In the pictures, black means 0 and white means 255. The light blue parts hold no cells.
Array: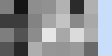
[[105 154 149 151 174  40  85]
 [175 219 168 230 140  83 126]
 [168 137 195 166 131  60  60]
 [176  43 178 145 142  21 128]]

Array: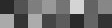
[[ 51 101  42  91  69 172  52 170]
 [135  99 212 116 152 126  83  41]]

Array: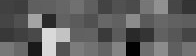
[[115  95 140 110   2 132 100 114 124  82 216  25 105 120]
 [ 69  87  97  52  41  91  58  98  97 195 217  73  64  56]
 [ 94  97 103  90 139  97 103  81  91  98  41 164  80  69]
 [ 52  70 145 118  75  81  67  95 112 102  96  95  62  65]]

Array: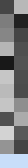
[[ 68 148]
 [ 89 211]
 [171  80]
 [142 197]
 [ 75 186]
 [ 77 198]
 [ 83  24]
 [ 79 181]
 [ 69 134]
 [ 33 125]
 [184  70]]

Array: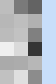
[[140 223 193]
 [183 172 170]
 [ 53 218 239]
 [128 194 187]
 [177 190 183]
 [ 99 122 189]]

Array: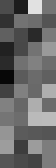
[[125  67  74  85]
 [125 156  61 157]
 [ 85  88  91 149]
 [187 186 109 117]
 [107 174 103 129]
 [175 105 129  65]
 [ 96 107  91   7]
 [109 129 113  42]
 [154 115  72  33]
 [122  41  73  96]
 [ 84 109 115  49]
 [116 225  28  76]]
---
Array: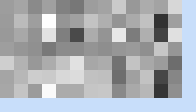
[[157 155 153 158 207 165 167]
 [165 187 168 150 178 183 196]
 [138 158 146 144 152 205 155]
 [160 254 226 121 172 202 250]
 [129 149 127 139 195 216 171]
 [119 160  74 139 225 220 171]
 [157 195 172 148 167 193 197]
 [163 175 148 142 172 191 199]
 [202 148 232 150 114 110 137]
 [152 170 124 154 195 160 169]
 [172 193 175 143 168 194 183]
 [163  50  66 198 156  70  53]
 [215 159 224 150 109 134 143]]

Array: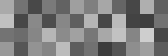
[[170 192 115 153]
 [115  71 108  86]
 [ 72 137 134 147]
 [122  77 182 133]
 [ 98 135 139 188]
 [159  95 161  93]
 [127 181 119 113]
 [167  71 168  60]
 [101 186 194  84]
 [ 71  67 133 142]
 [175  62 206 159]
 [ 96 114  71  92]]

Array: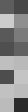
[[ 93 204  89  79 191  77 193 187]
 [ 71 143 123  97 185 196 187  43]]

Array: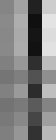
[[133 138 136 137 128 117 129 115 121 127]
 [162 174 170 172 152 127 154 122 136 150]
 [ 33  16  21  18  47  82  44  91  70  50]
 [205 227 220 225 188 143 191 132 159 184]]

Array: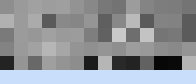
[[142 177 122 131  35]
 [154 155 155 154 149]
 [161 171 151 162 104]
 [157  90 161 182 159]
 [159 137 154 166 148]
 [147 134 156 148 141]
 [136 149 126 144  27]
 [120  95  97 149 182]
 [115 136 201 143  41]
 [156 186 110 157  35]
 [132  90 195 153  98]
 [125 131 117 141   7]
 [124 130 120 137   9]
 [116  91  91 148 180]]

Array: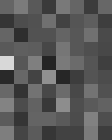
[[101  53 101  89 216  41 104 131  91 126]
 [123  77  46  95  87 103  51  76  53  69]
 [ 89  81  82  93 127  67 115  98 100  91]
 [ 58 112  82  71  36 144  72  56 100  54]
 [121  66 100 118 122  38 107 141  90  66]
 [101  85  87  87 107  61  72  78  76  66]
 [ 60  94 113  79  85  84 115  90 129 123]
 [103  62  74  72  63  76  81  98  78  61]]

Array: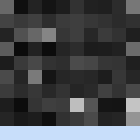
[[104  67  35  92  28  74  59  29  37]
 [ 15  57  81  11  58  37  44  12  25]
 [ 35  64 103  34  72 122  55  52  29]
 [ 20  45 133  12  50  21  40  63  15]
 [ 29  59  54  37  46  38  51  60  49]
 [ 50  62  62  44  75  42  37 190  58]
 [ 33  55  39  28  70  39  42  85  74]
 [ 31  50  59  29  54  29  65  21  34]
 [ 44  43  50  33  52  55  51  20  37]
 [119  49  31 107  31  38  73 196 148]]
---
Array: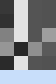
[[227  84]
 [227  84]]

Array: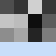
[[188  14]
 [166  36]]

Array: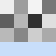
[[183  48]
 [135 206]]

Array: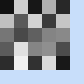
[[ 90 212]
 [ 73  96]]

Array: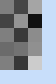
[[148  17]
 [ 57 140]]

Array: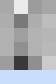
[[121 174]
 [159 179]]

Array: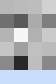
[[ 90 171]
 [247 177]]

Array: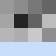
[[ 36  98]
 [174 201]]

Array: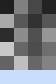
[[ 88  49]
 [141  80]]
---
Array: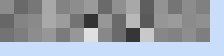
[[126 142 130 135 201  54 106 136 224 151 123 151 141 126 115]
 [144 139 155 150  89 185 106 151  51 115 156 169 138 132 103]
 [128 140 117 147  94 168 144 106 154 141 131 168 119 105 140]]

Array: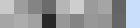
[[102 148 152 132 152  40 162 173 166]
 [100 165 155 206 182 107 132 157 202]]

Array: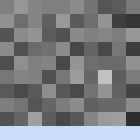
[[ 45 158 154 133  87  72  92 159 101  81]
 [140 104 104  96 139 124 102  85 116 125]
 [ 68  98 148 115  73  88 142  89  74  89]
 [123  93 193 102 156 119  80 129 132 118]
 [145 106 106 109 148  72 131 127 143  78]
 [ 61 118  72 101  71 139 113 107  81 139]
 [151 125 134 128 138  81  92 148 139  84]
 [ 54  62 148 110  90 152  96 132 110 145]
 [121  91  85 115 139 127 127 133 151 127]]

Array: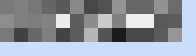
[[150  91  72  72  26  84 182  92  68 127 103  66 121]
 [ 91  89 238 237 129 202 140  92 236 131 125 127 141]
 [108 147 103 103 149  82  71 137  88 102 118 127 122]]

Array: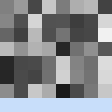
[[199 120  74  26 171 200  75 140]
 [216 115 135 209 113  68  74  38]
 [220 112 131 205 111  74  72  39]
 [ 87 144 113  39 167 178 146 187]
 [241  71  68 116  80 185  64 101]
 [214  72  61  83  82 213  80 134]
 [ 66 184 174 124 199  71 154 128]]

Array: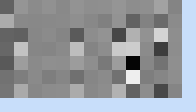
[[133  72 141  98 178 141 136 171 141 140 135 170 117]
 [142 134 126 238 113 139 134 112 134 126 138 126 114]
 [143 115 135   5 157 121 142 156 142 143 138 157  89]
 [141  61 139 205 202 141 132 189 138 133 134 194 103]
 [142 212 146 177  71 147 141  90 133 139 135  96  99]
 [139 107 130  98 147 128 136 143 138 137 136 137 172]
 [132 162 143 141 149 143 142 147 137 145 139 149  98]]

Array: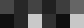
[[199  15  49 201  39  16]
 [101  61  33  67  39  71]]
